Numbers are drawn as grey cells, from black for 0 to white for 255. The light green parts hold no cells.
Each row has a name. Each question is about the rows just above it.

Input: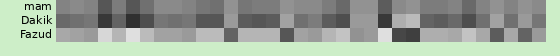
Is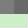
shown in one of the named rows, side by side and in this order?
yes
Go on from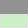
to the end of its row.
[ 92 138 146 124 124 131 105 131 146 131 146 138]
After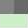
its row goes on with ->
[131 146 131 146 138]
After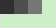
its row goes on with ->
[112 118  86  86 154  92  86  92 162 112 124  92  78 154 154  56 174 187
  99  92 105  78 112 162 112 154 118]
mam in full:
[131 138 131  86 124  86 112 138 138 131 118 112 146 118 124 124 146 138
 138 124 105 146 146  92 138 146 124 124 131 105 131 146 131 146 138]

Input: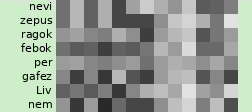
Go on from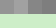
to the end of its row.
[175 142  62 155 183 198  84 118 155]
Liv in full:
[ 97 118  90 126  55 134 175 190 167 226 161 142 212]
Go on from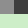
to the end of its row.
[155 183 198  84 118 155]
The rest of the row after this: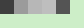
[134  70]
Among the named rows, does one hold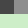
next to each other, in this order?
yes
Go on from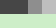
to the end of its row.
[212 126 190  78]
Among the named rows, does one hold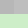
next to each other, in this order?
yes

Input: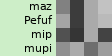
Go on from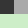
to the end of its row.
[67]
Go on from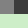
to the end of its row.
[170 194]
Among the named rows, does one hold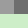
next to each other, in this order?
no
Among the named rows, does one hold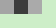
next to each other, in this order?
yes

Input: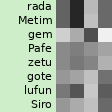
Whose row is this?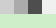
gem
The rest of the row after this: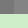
[177]
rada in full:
[ 99  38 185 105]
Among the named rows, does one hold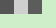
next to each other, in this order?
no
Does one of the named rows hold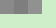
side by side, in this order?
yes

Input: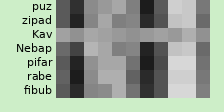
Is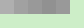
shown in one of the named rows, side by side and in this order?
no
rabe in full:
[ 98  28 139 175 175  98  42  83 207 207 120]
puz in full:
[ 90  48 139 153 167 127  28  90 207 200 120]
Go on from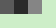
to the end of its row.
[139 175 114  48  83 215 215 127]

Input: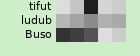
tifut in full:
[221 197  30 213 205]
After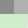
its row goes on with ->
[170]
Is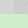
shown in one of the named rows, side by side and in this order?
yes
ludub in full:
[183 163 140 176 170]
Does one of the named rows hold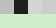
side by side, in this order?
no
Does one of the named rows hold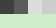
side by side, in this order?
no

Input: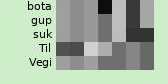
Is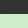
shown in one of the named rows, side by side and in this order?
yes
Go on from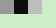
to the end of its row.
[ 57 166]
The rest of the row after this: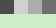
[134 104]
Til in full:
[ 82  75 208 173 111 134 104]
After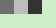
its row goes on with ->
[51]

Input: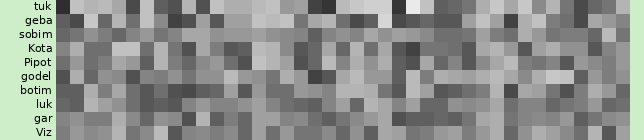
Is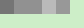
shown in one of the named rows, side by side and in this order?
yes
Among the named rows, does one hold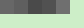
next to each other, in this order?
no
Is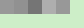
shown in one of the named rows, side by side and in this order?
yes

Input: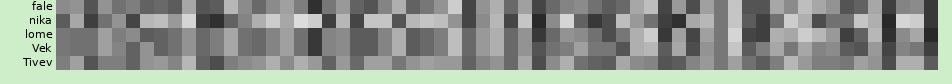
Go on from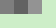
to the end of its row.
[153 132 183  98  77 126 139 147 175 139 175 153  98 153 105 160 160 119
 147 160 153 153  98 132 147 105 167  77 139 175 113  98  92 167 139 132
  84  92 132 153 119 160 113  92 126 183 153 126 126 119 160 147  77 175
 175  92]
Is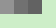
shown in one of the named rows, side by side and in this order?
no
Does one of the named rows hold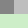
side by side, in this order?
no

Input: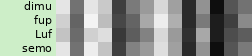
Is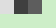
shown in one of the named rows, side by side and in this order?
no
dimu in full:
[229 114 229 201  63 122 154 216 160  42 146  14  85 114]
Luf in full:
[195 107 208 222  57  93 130 216 154  49 168  29  77  93]

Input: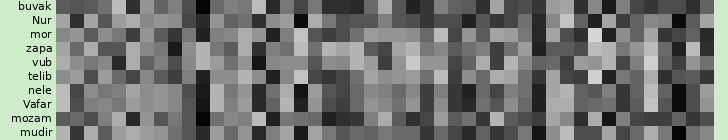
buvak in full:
[ 91  85  91 112 187  47 148  98 127  77   4 105 127 119 187  41 119  69
 119  47  47  41 105 172  85  33  54 127  98  91  47 164  69  77  54 156
 164  47 135  26 127  69  54  77  77  47  98]
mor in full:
[135 148  91 141 119  62 148  91  54 119  33 127 135 172 148  33 127 194
  85  62  77 112 156 148 148 141 105 187  69 148  91 164 156 119  41 164
  77  47 214  33 141  98 164  54  69  98  41]
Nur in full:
[164  47 164  85 156 172 135 148 141  69  41 148  98 112  47 141 156  12
 172 119  77  85  85 127  85  77  54  77  77  33  85  54  69 112  41 135
 194  98  33 164  62  98 135 127  12  91 164]

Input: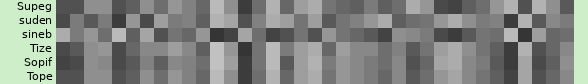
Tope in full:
[ 81  81 143 143  81  95 143 110 150 129 103 186 143  60 110 178 103 158
 172 116 150 136 123 103 136  89 110 150 165 136 116  95  67 165  81 103
 136]
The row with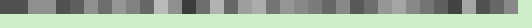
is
Tope
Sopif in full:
[ 67  74 143 136  74  89 129  95 136 129 110 193 158  60 116 186  89 158
 178 123 150 136 123 110 136  81 103 165 172 136 123  89  60 165  74  95
 143]

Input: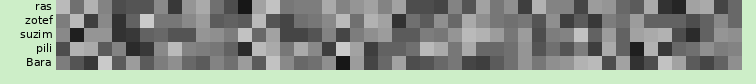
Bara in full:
[125  84  56 202  91 156  91 125 143 104  91 131 112 156  91 194 137 104
 112 143  23 156  69 104 162  77  84 104 119  69  62  91 112 149 119 143
 149 178 186  77 162  50  77 194 162  91  69  98 143]
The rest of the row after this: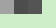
[104 119  69  62  91 112 149 119 143 149 178 186  77 162  50  77 194 162
  91  69  98 143]
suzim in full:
[137  31 149 149  50  56  98 104  84  84 149 143 125 194 104 162  69  69
  84 131  69 125 143 156  91  91 125 119 149 186 178 156 119 156  77 125
 131 194  98 156  98 162 170 178  77  43  98 149 143]
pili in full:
[ 77 178 170  91 131  43  56 137 186 131 125 119  98  43 186 170 119 170
 137  62 202 162  62  98  98 112 186 170 119 170 104 104 112 149  84 112
  84 125  62 170  98  31 178  56 104 112 143 125 131]

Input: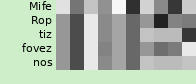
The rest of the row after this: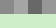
[ 34 131 123]
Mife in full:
[225 117 195 145 247  48 210 138  55 203]

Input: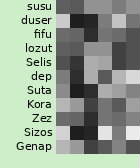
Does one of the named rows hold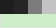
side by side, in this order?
yes
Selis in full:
[ 81  52 173 165  65  81]
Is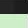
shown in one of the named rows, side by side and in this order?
no

